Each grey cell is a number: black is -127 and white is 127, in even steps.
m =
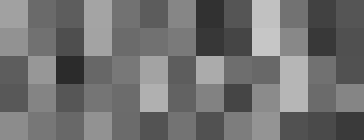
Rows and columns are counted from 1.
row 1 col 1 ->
33
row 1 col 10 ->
65
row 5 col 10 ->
20
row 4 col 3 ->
-41
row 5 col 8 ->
-46
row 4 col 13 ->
5
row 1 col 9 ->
-42
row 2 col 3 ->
-49
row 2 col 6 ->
-14
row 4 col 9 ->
-58
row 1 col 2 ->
-21
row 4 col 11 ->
54
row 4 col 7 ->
-29
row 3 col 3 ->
-84
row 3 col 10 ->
-23
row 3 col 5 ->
-7
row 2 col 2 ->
-14
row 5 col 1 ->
12
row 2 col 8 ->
-72

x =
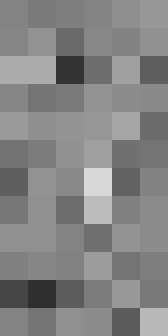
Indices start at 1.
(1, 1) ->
3
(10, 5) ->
-11
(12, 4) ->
12
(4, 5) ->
12
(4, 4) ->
18
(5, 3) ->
19
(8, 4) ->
60
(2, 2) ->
19
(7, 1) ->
-32
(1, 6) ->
23
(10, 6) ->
-1
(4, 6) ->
10
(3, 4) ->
-18
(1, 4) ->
3
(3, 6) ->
-33
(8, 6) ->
11
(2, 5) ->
2
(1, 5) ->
15
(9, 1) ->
16
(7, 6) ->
2

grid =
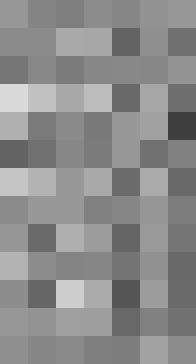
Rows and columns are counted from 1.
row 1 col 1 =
23
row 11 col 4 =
43
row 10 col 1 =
51
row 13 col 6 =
35
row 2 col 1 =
11
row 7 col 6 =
42
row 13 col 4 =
-1
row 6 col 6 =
-14
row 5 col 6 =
33
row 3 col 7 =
19
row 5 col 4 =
-6
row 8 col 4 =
1
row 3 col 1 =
-8
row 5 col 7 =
-65
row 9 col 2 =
-21
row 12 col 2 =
19
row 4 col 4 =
60
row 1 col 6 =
18
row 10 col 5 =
-11
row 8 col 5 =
6
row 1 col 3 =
-1
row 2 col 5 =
-28
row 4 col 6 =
39
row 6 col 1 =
-28
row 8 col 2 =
24
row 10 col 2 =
12
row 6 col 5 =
24

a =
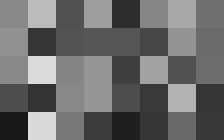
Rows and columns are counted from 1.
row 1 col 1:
8
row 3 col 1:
8
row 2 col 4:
-41
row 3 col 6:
34
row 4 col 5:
-50
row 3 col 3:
5
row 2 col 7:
20
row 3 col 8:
-19
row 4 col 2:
-76
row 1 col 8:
-15
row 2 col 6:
-56

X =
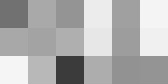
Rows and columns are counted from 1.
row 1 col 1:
-14
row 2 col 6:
112
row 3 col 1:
117
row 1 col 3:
20
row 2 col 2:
35

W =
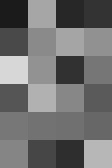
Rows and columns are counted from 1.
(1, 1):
-100
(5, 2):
-13
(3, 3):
-78
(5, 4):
-24
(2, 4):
17
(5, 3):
-15
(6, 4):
55

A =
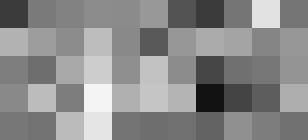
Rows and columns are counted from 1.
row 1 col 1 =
-68
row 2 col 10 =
5
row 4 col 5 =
48
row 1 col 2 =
-5
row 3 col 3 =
40
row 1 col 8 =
-68
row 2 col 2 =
29
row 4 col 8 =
-109
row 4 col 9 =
-59
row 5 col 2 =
-13
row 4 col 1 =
9
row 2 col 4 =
61
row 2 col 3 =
12
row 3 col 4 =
77
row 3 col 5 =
15
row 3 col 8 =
-57

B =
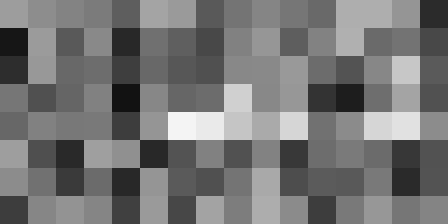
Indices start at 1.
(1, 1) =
29
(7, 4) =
-20
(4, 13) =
-98
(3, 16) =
-37
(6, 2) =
-48
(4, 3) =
-26
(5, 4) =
-6
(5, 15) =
97
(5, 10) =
42
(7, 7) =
-37
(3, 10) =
9
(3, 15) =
71
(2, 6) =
-15
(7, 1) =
12
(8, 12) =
-66
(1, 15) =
21
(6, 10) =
2
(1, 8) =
-38
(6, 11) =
-71
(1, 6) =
36
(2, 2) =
27
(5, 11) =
86
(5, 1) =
-24
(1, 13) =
46
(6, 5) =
16
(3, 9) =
8
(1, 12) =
-22
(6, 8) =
1
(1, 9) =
-11
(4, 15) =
36
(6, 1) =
30
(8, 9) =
-2
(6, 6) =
-87
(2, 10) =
22
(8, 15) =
-9
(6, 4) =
31
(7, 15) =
-85
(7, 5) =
-87

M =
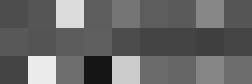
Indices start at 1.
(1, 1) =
-50
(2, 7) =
-59
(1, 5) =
-10
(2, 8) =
-63
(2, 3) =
-35
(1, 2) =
-41
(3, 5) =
76
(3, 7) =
-25

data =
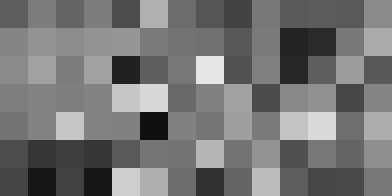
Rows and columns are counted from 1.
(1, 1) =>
-34
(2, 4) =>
19
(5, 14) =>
44
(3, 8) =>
101
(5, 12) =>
90
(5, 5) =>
0
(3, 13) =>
28
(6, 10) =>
19
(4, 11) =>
8
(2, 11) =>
-92
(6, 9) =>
-12
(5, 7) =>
1
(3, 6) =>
-33
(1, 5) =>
-51
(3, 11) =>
-89
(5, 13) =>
-17
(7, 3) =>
-61
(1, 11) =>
-38
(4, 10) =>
-52
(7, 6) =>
47
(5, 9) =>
30
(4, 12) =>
17
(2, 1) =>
5
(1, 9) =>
-60
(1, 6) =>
48
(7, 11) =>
-34
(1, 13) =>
-38
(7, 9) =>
-26
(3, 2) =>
33

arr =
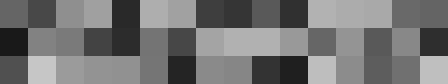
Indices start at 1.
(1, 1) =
-26
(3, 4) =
19
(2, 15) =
8
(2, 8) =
36
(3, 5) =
17
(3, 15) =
-15
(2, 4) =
-60
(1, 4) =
32
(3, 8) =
10
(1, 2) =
-55
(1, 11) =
-79
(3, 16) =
63
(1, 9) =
-74
